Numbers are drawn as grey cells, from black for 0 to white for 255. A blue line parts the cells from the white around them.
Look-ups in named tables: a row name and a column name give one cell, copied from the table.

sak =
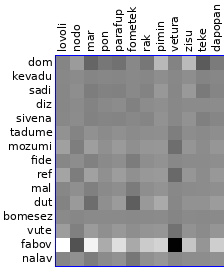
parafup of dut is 155
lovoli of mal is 135
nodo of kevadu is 139
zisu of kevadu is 142
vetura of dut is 135
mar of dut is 109
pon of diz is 137
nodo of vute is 128
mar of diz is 131
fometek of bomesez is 137

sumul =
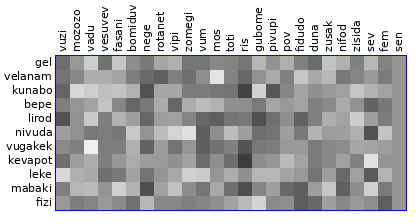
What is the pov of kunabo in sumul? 134
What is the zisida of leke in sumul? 160
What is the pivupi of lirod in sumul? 112
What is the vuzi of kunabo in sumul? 100
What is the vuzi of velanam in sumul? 115
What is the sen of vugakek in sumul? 149
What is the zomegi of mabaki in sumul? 141
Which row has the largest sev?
kevapot

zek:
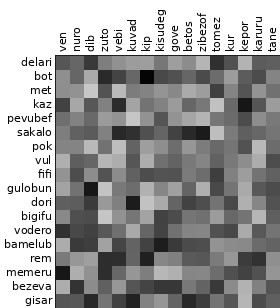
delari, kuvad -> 156
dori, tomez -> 115
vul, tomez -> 97
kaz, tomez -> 193
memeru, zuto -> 45
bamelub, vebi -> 69
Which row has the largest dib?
met

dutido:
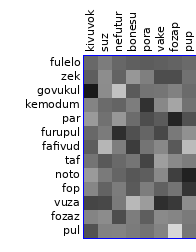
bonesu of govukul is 90
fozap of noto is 63
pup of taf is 125
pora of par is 77
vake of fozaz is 138
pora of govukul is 115
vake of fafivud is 136
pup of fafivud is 187
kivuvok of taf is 116
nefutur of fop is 124
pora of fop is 125
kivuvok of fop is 134
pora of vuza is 156
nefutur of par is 151
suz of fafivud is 182
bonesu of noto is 87
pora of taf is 68
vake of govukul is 117

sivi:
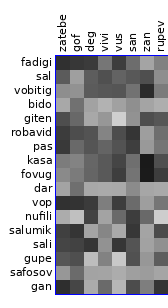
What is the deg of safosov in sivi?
163
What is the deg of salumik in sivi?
164
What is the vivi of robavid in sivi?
132
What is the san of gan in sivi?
76
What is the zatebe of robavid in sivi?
60
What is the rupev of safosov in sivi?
165
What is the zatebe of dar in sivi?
163
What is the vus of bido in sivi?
161
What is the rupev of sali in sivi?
144
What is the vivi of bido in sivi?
178
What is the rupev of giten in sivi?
86
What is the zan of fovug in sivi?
27
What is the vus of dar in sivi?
169
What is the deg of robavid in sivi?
83
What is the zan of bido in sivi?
164
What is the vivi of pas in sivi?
100
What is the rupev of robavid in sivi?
110
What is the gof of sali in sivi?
66

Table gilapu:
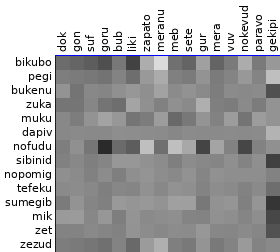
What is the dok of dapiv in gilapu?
136
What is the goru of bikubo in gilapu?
79
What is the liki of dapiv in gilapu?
141
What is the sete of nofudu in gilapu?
168
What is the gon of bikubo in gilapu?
101
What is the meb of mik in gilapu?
143
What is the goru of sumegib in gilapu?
128
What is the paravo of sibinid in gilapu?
143
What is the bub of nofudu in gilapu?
107
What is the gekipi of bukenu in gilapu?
80
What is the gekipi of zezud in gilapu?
137
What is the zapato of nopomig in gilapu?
148
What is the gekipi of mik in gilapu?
71
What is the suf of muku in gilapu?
147

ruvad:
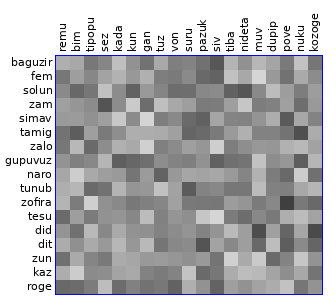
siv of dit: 163
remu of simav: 154
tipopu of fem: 135
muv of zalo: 152
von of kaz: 131
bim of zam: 150
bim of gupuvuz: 128
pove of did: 101
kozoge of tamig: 172

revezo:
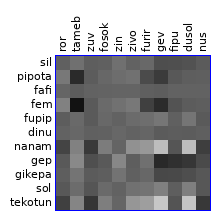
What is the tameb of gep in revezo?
137
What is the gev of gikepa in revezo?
72
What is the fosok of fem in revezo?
106
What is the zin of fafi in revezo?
100
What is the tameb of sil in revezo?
112
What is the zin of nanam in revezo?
100
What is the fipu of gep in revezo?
48

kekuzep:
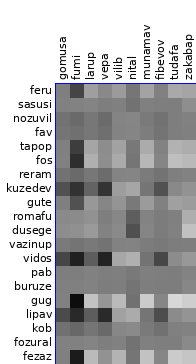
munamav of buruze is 126
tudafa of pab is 125
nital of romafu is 94
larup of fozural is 132
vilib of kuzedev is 157
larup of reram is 119
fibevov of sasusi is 126
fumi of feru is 69

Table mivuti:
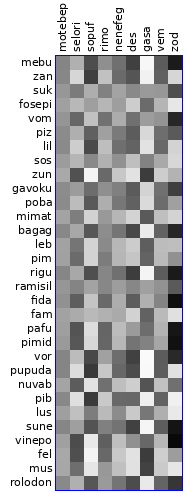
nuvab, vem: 193
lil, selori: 205
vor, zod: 41
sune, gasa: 245
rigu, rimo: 134
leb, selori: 117
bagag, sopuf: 87
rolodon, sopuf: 86
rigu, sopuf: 79
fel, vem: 206
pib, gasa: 239
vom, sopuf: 193
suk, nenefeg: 163
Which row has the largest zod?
pib

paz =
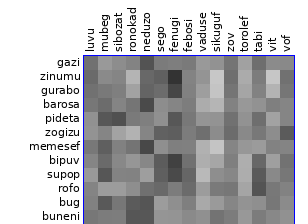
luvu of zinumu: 106
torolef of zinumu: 171
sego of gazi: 123
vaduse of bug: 169
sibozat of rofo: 156
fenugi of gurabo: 70
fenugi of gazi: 126
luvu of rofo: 132
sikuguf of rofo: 122
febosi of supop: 102

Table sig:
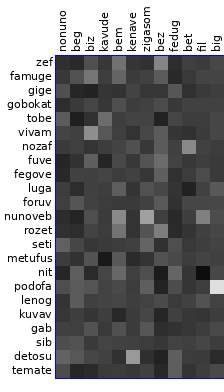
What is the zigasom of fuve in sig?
83
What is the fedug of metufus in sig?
73
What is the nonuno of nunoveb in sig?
44
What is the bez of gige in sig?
54
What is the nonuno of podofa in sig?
78
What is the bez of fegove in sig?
94
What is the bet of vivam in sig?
49
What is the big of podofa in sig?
223
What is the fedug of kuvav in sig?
64
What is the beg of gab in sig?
63
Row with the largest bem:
nunoveb

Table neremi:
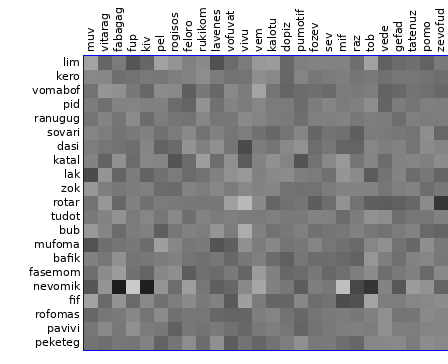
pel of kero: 119
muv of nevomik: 86
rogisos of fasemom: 142
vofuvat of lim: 107
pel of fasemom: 135
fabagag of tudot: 146

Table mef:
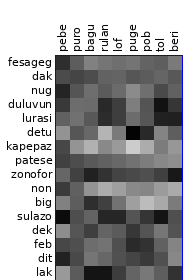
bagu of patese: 89
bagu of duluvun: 107
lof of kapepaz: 154
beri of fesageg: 122
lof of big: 114
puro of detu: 86
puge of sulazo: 84
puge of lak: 100
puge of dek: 55
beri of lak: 50
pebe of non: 59
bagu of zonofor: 33
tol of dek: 118
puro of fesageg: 93
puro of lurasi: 113
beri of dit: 136

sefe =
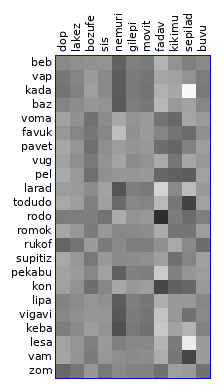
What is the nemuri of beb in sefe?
98
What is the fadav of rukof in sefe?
143
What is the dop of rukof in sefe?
101
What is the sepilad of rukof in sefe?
137
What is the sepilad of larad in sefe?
187
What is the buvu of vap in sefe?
125
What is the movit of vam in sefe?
141
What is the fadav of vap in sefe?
166
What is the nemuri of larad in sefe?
85
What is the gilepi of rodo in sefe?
147
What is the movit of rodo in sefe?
151
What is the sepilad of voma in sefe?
165
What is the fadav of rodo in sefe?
46
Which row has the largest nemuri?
favuk

